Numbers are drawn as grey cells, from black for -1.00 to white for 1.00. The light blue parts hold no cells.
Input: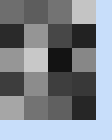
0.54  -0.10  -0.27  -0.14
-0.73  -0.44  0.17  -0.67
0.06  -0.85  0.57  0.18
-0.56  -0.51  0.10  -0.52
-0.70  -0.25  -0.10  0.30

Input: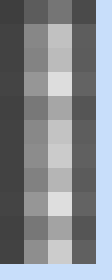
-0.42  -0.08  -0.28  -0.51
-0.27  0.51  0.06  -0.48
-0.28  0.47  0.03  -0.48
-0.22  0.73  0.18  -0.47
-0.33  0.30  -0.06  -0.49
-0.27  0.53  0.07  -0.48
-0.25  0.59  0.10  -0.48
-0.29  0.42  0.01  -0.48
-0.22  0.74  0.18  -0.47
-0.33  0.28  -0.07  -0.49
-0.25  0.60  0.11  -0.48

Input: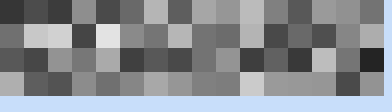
-0.10  0.14  0.21  -0.31  0.00  0.47  0.18  0.30  -0.26  0.42  -0.18  -0.42  0.11  -0.53  -0.40  -0.58
0.36  0.05  -0.38  -0.18  -0.43  0.41  -0.15  -0.10  0.43  -0.08  0.08  0.78  -0.46  0.64  0.57  -0.12
-0.72  -0.08  0.48  -0.55  -0.24  -0.51  0.16  -0.10  -0.43  -0.31  -0.50  0.33  -0.07  0.15  -0.44  -0.31
0.15  -0.42  0.18  0.19  0.21  0.59  -0.02  0.00  0.18  0.32  0.05  -0.12  0.10  -0.35  -0.26  0.37

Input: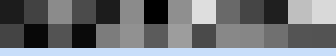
0.70  0.50  -0.76  -0.46  -0.18  0.74  0.12  -1.00  0.09  -0.78  -0.41  0.09  -0.48  -0.78
-0.35  -0.34  -0.12  0.05  0.07  -0.42  0.23  -0.29  0.14  -0.03  -0.92  -0.35  -0.94  -0.47

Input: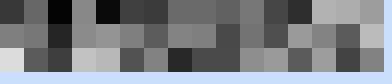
0.22  0.36  0.40  -0.64  -0.46  -0.07  -0.25  -0.17  -0.17  -0.54  -0.50  -0.92  0.07  -0.98  -0.20  -0.56
0.47  -0.29  0.03  0.21  -0.39  -0.10  -0.43  -0.01  0.03  -0.28  -0.01  0.16  0.09  -0.71  -0.07  -0.01
0.01  -0.48  0.23  -0.29  0.20  0.11  -0.42  -0.42  -0.69  0.01  -0.36  0.44  0.52  -0.51  -0.29  0.72

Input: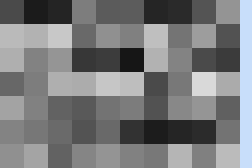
0.16  -0.34  -0.67  -0.71  -0.28  -0.29  -0.02  -0.72  -0.79  -0.42
-0.36  0.23  -0.09  0.50  0.00  0.13  -0.18  0.57  0.40  0.46
-0.54  -0.42  0.03  0.40  -0.83  -0.53  -0.57  0.17  0.02  0.37
0.34  0.70  -0.06  -0.42  0.49  0.55  0.35  0.37  -0.02  -0.19
-0.25  0.17  0.07  -0.36  -0.03  -0.10  -0.30  -0.23  0.01  0.28
-0.10  -0.66  -0.71  -0.78  -0.61  -0.18  -0.35  -0.17  -0.07  0.03
0.47  0.00  0.42  -0.06  0.01  0.16  0.04  -0.23  0.29  0.13

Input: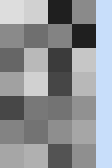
0.08  -0.76  0.64  0.73
-0.76  0.03  -0.13  0.08
0.55  -0.54  0.45  -0.20
0.44  -0.45  0.64  0.26
0.14  -0.10  -0.06  -0.44
0.30  0.11  -0.10  0.03
0.12  -0.35  0.38  0.30

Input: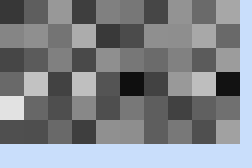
0.31  -0.17  0.15  -0.45  -0.07  0.00  -0.51  0.19  -0.26  -0.57
-0.18  0.32  0.11  0.12  -0.41  -0.55  0.35  -0.09  0.12  0.04
0.22  -0.29  0.01  -0.16  -0.07  0.12  -0.43  0.00  -0.29  -0.45
-0.86  0.49  0.20  -0.48  -0.88  -0.34  0.50  -0.48  0.52  -0.18
-0.12  -0.25  -0.49  -0.26  -0.06  -0.39  0.07  -0.39  -0.19  0.77
0.26  -0.38  -0.06  -0.26  0.11  0.13  -0.51  -0.18  -0.39  -0.38
